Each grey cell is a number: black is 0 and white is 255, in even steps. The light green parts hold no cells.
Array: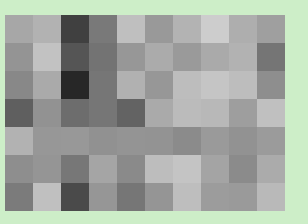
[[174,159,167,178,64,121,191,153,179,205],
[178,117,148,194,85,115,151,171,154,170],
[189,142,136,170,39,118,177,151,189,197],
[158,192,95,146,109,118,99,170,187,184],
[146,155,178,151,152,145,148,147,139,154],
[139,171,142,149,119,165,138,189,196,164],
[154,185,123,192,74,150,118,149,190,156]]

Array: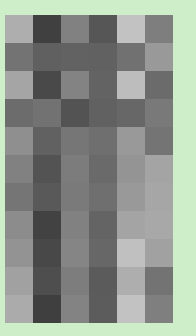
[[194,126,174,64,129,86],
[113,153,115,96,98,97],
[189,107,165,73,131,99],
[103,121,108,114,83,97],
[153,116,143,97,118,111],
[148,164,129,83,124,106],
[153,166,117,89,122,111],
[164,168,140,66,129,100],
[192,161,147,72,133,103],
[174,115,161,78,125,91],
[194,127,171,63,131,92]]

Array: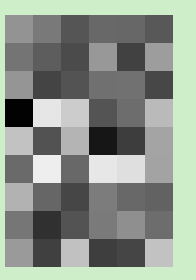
[[103,88,147,121,85,104],
[65,157,116,93,75,152],
[113,71,149,68,83,112],
[109,186,2,230,204,84],
[61,164,194,82,180,22],
[223,163,106,238,104,231],
[104,98,178,102,70,124],
[143,109,118,48,83,122],
[69,194,154,64,193,62]]

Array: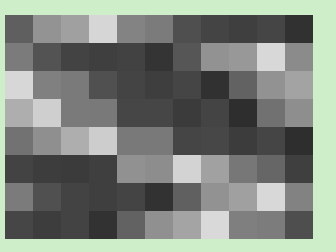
[[69,49,95,147,160,214,131,123,79,68,63],
[216,139,123,83,67,63,66,52,86,146,152],
[146,163,215,128,122,80,68,62,69,49,98],
[113,142,174,207,122,121,70,70,59,68,46],
[69,46,114,143,174,205,121,121,69,71,60],
[102,63,67,61,59,63,145,141,211,161,119],
[216,130,123,80,67,63,68,50,96,146,160],
[124,78,70,61,67,50,98,144,164,217,127]]

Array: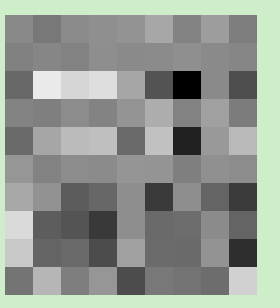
[[157,125,137,120,139,143,147,167,131],
[138,134,129,134,130,142,138,139,143],
[138,78,104,234,214,222,166,83,0],
[160,124,131,127,140,131,148,173,130],
[153,185,106,166,187,191,105,193,33],
[144,140,150,130,140,139,149,148,127],
[100,59,168,146,92,103,142,58,142],
[139,100,218,93,84,57,142,106,109],
[147,46,200,100,106,76,160,107,106],
[109,209,116,182,126,150,76,120,115]]

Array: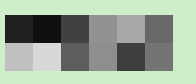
[[168,104,32,16,65,146],
[62,116,192,216,93,142]]

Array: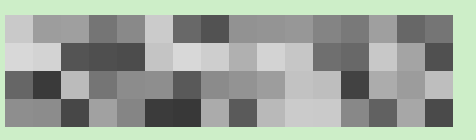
[[103,117,201,157,159,117,137,203,104,82,146,148,151,132,121,159],
[164,80,216,211,84,79,76,196,216,206,176,211,198,111,104,200],
[156,190,102,58,187,117,140,142,89,139,147,157,194,190,66,172],
[167,74,142,140,71,161,133,59,56,171,90,185,203,202,136,97]]
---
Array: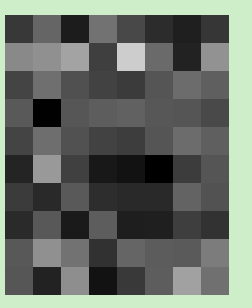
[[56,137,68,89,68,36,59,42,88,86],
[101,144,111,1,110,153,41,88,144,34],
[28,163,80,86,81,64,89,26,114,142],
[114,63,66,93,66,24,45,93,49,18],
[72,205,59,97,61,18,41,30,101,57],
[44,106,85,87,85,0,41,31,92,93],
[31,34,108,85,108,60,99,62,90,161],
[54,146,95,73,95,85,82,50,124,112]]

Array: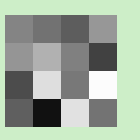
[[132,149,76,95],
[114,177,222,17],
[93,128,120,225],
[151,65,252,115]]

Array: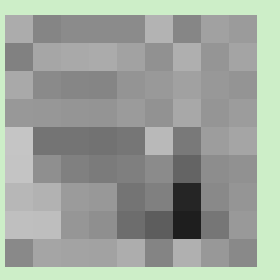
[[172,129,169,152,197,196,183,191,137],
[133,166,138,151,116,143,178,190,165],
[139,169,134,149,116,128,155,150,163],
[139,171,133,148,114,123,152,143,162],
[139,162,148,155,118,127,116,109,173],
[179,145,153,146,185,139,128,93,132],
[134,175,161,168,121,100,37,30,176],
[161,149,152,149,157,141,137,118,152],
[155,164,148,156,165,145,149,153,137]]

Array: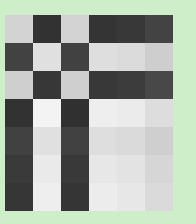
[[211,66,207,50,65,58,54],
[50,224,55,243,224,234,238],
[211,65,207,48,65,57,53],
[52,222,56,238,222,231,236],
[56,219,60,235,218,227,231],
[67,206,72,221,207,214,218]]

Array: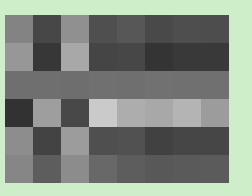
[[131,151,111,50,141,134],
[71,55,111,158,67,93],
[144,168,110,72,156,140],
[79,69,112,202,79,104],
[87,71,111,173,81,93],
[73,52,113,168,65,88],
[78,57,112,180,70,90],
[77,57,112,156,70,91]]

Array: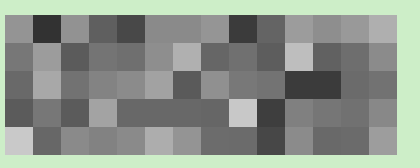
[[148,119,105,91,201],
[50,156,168,119,103],
[146,91,114,91,138],
[95,116,131,163,130],
[72,111,139,104,138],
[138,142,162,104,173],
[138,176,90,104,148],
[149,102,144,102,108],
[59,112,120,200,107],
[100,93,115,62,71],
[156,190,59,128,139],
[142,97,59,118,105],
[153,110,107,113,107],
[175,139,114,136,157]]
